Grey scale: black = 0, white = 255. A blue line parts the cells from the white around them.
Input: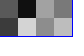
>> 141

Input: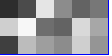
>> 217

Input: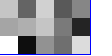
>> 122

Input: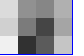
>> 69

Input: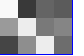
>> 121

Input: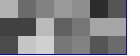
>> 165

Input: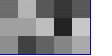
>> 35

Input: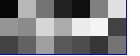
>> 244

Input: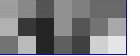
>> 115

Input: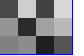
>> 161
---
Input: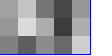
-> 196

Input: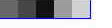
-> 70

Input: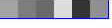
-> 125

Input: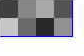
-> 135

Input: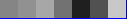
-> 145

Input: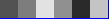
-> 125

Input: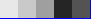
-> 201

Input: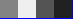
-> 239
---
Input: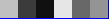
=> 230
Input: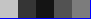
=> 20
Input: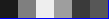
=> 158
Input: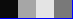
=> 166
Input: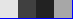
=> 64
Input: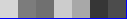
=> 168
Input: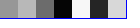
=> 247
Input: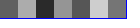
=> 86
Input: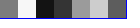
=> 155
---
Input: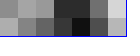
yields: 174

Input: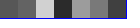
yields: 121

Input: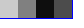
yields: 76

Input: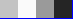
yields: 154

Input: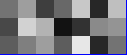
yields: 200

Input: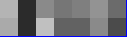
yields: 170
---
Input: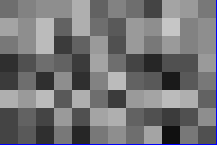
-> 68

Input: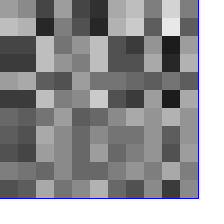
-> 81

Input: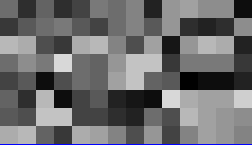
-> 172

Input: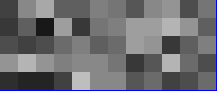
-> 46

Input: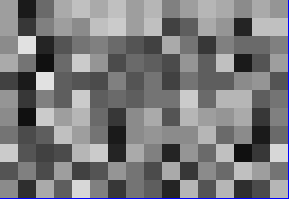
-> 139

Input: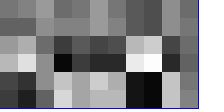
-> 60

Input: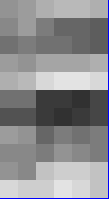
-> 216

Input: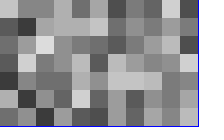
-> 111

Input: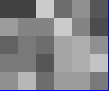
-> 144
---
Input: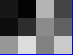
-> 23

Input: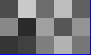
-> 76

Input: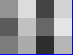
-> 147

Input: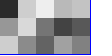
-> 43

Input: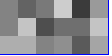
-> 131

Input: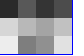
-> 42

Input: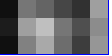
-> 16

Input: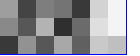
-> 158
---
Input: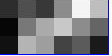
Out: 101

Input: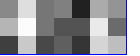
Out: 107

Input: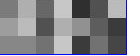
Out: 59

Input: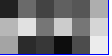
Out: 214

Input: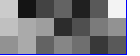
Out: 146

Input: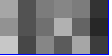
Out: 39
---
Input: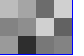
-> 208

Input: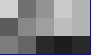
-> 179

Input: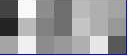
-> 164

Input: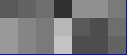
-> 122

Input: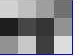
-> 113

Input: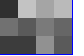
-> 186

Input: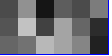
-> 124

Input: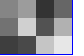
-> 102

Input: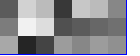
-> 135

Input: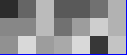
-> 178
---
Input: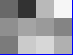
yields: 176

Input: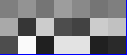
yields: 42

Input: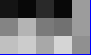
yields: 144

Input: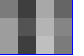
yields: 123

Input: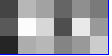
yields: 204

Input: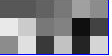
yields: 213
